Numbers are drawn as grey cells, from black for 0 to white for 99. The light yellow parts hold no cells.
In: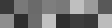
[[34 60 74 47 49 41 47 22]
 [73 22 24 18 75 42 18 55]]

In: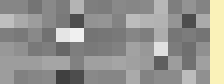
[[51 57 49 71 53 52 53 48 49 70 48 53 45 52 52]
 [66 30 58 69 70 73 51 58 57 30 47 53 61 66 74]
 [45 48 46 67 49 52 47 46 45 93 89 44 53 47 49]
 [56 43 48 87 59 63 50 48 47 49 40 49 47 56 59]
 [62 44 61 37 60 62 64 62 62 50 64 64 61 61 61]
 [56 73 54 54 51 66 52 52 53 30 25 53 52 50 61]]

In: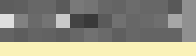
[[56 34 40 40 42 39 40 45 47 35 40 40 37 36]
 [56 65 43 41 40 44 35 22 26 78 45 41 50 86]
 [56 39 39 39 40 37 41 44 40 36 38 39 36 39]]

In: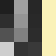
[[15 62 12]
 [16 58 18]
 [17 50 32]
 [22 20 80]]

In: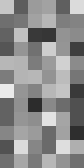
[[85 37 63 60 36 77]
 [51 49 71 63 46 43]
 [54 57 21 22 75 38]
 [24 58 80 44 58 33]
 [54 81 60 48 70 71]
 [46 73 57 71 70 48]
 [22 76 71 51 58 91]
 [31 42 53 17 56 38]
 [31 64 88 55 58 38]
 [18 63 41 60 64 52]
 [68 86 41 52 85 32]
 [43 57 71 47 65 43]]

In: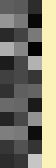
[[17 35 37]
 [ 3 47 58]
 [47 26 16]
 [ 1 52 68]
 [69 28 11]
 [21 28 25]
 [39 37 19]
 [10 40 41]
 [57 28 14]
 [ 5 47 49]
 [20 32 21]
 [77 21 17]]
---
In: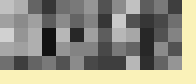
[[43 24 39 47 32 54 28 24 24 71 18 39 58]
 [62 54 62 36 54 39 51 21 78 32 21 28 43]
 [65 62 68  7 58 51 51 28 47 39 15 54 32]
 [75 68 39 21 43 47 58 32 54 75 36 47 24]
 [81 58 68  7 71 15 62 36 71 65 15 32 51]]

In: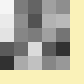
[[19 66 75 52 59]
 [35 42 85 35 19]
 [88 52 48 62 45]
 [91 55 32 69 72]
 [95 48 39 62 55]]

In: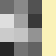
[[15 45 38]
 [42 53 32]
 [79 76 57]
 [86 63 22]]

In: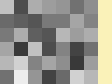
[[41 37 33 47 47 64 51]
 [44 92 58 26 41 81 71]
 [47 67 37 33 71 61 67]
 [64 22 75 30 51 26 44]
 [71 81 51 64 55 22 61]
 [75 30 67 61 58 44 55]]

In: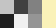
[[12 93 58]
 [76 25 50]]

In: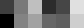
[[ 0 51 63 40 37 80]
 [24 47 74 17 27 87]]
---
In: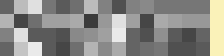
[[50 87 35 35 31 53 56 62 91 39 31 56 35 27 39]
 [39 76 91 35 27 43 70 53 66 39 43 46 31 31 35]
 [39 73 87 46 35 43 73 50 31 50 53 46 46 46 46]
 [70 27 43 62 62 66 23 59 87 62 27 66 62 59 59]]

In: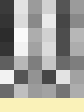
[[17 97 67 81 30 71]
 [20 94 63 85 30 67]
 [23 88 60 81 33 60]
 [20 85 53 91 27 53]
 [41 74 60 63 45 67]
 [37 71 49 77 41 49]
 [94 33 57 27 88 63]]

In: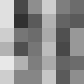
[[90 69 49 66 39 42]
 [80 52 52 77 35 55]
 [80 46 42 66 31 59]
 [69 31 46 73 28 59]
 [87 28 55 80 49 42]
 [87 19 35 69 39 35]]

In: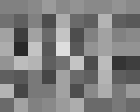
[[57 73 70 37 44 76 30 73 20 24]
 [41 63 50 53 60 67 41 41 47 41]
 [50 50 53 60 53 57 53 53 57 53]
 [44 37 50 30 67 41 37 70 37 34]
 [37 34 47 27 63 41 37 70 37 34]
 [70 27 47 47 63 30 53 67 47 60]
 [63 24 63 41 76 30 50 63 50 53]
 [67 16 76 34 86 34 57 63 57 57]]

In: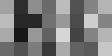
[[41 32 48 22 66 38 35 77]
 [63 18 55 41 73 32 51 70]
 [73 15 15 44 59 29 80 51]
 [66  9 59 38 83 26 51 70]]

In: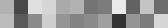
[[73 35 54 80 58 51 54 62 20 58 48 83]
 [69 28 87 83 66 69 45 48 91 38 76 42]]

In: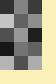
[[31 59 12]
 [19 51 23]
 [ 9 45 38]
 [76 38 55]
 [70 31 67]]

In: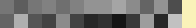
[[39 68 33 26 54 26 15 19  8 22 61 15 75]
 [46 36 46 50 43 50 57 57 64 54 39 57 30]]

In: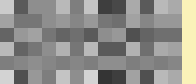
[[39 59 63 46 39 43 35 55 59 31 39 43 43]
 [49 52 55 52 49 52 49 55 55 49 52 49 52]
 [63 46 46 55 59 52 59 46 43 63 52 59 59]
 [72 39 46 55 69 46 72 35 35 69 43 66 63]
 [79 35 55 55 72 49 76 24 28 66 35 72 66]
 [82 31 59 49 76 55 82 20 24 63 31 72 66]]
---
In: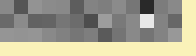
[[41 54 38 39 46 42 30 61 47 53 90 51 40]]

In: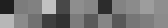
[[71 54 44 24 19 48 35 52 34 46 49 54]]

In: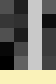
[[21 19 78  5]
 [ 3 28 78 23]]

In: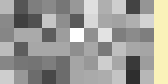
[[53 25 31 77 55 35 84 65 63 68 82]
 [73 36 65 65 65 55 65 47 74 65 64]
 [80 59 42 28 42 65 66 67 76 18 71]]

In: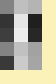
[[20 89 12]
 [51 75 63]]

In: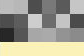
[[30 36 80 42 76 29]]
